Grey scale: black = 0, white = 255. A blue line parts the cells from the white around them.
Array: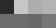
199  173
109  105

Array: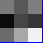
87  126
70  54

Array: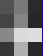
120  42
132  38

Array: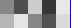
79  205
230  135

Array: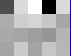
218  255
206  213

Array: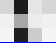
27  229
168  236

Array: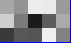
146  237
123  27

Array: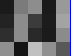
123  141
140  59

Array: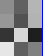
96  181
82  179
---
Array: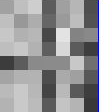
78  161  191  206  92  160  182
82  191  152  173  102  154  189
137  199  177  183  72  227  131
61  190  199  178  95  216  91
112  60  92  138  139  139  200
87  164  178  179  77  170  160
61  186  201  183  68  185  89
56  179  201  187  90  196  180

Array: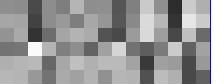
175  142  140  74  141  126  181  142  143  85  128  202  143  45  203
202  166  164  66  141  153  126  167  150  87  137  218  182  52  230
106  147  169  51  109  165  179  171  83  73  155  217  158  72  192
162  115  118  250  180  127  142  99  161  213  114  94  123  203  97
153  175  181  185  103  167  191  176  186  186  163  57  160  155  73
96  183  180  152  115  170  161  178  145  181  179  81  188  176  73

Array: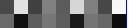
247  73  225  64  129  92  214  128  71
13  107  17  93  118  94  26  117  103

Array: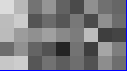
102  220  184  115  149  98  74  144  112
108  188  204  84  107  86  120  74  143
68  187  156  144  160  137  124  188  62
126  108  145  100  82  36  115  62  166
110  199  205  86  114  93  110  82  141

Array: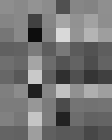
143  142  137  147  140  80  134  131
142  133  137  65  134  166  146  162
158  118  137  13  129  217  148  180
94  96  98  124  93  121  91  82
99  111  104  165  108  83  99  77
64  103  88  201  94  47  80  53
159  127  140  31  134  193  145  175
116  124  124  151  123  75  116  114
100  129  119  197  124  34  109  98
81  100  98  158  96  89  90  71

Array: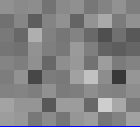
126  145  138  141  115  138  144  119  131  146
145  113  134  93  132  145  100  147  170  123
88  121  104  175  129  118  131  105  79  112
101  117  113  146  127  120  154  127  99  93
131  132  126  144  103  142  152  114  157  123
150  125  146  71  124  121  161  193  141  56
142  130  132  126  145  123  126  142  131  129
122  163  149  149  88  156  156  104  206  168
161  157  152  120  139  118  150  157  118  130

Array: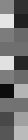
48  136
32  229
105  124
111  111
38  225
106  125
181  13
114  115
160  72
187  86

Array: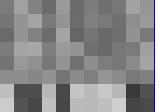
150  123  161  131  107  153  107  124  112  120  162
153  117  148  164  121  148  108  128  121  112  142
122  106  148  130  108  164  102  117  105  111  146
159  124  164  167  126  154  147  112  104  120  123
164  116  153  144  119  148  113  141  125  119  138
128  141  141  134  146  117  139  127  149  138  121
82  190  78  78  183  72  197  186  200  183  57
74  204  84  71  192  71  186  185  190  207  69
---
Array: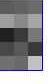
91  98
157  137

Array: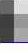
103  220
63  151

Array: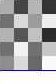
173  68
113  217

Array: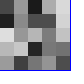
71  152
32  138

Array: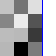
195  116
134  235

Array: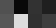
81  8
87  220
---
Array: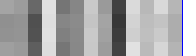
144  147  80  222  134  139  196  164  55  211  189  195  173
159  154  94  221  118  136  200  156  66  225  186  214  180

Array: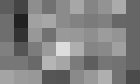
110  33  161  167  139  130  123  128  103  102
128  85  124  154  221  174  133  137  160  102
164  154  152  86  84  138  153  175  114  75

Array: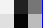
224  4  188

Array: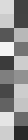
204  67
244  115
127  145
98  196
206  40

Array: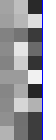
159  182  222
139  229  106
155  155  241
138  214  178
179  113  61

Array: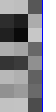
45  30  172
174  164  104
184  176  97
194  195  76

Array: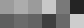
95  107  99  63  105  205
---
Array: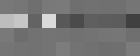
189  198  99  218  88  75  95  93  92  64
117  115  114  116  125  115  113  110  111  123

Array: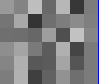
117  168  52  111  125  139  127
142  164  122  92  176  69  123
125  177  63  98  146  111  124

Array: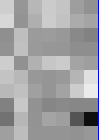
215  147  175  204  194  171  164
146  192  154  151  150  142  142
195  184  152  149  153  181  224
129  200  146  134  138  135  135
159  189  148  148  148  146  152

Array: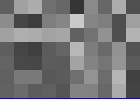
140  69  60  126  134  202  133  126  78  159
94  69  63  92  101  183  125  106  146  83
96  121  121  88  91  111  147  108  182  65

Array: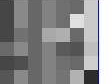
70  137  103  130  111  224  201
105  137  103  130  90  83  190
86  137  103  130  116  178  44

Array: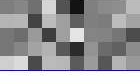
180  182  67  187  159  95  127  124  188  163
119  134  163  178  89  43  147  107  97  140

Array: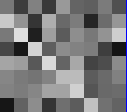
201  147  53  174  105  124  37  108  150
70  24  212  94  140  130  125  62  20
134  122  116  131  187  187  92  106  129
22  98  141  52  111  92  193  113  99
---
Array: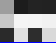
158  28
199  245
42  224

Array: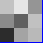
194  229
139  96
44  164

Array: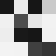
23  234
240  76
237  25

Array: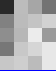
41  188
129  187
142  183

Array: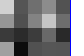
209  85
150  80
58  43

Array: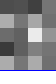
77  80
173  118
108  97

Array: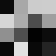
11  168
214  172
144  79

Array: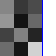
134  56
150  19
65  129

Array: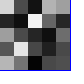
213  75
36  15
158  74
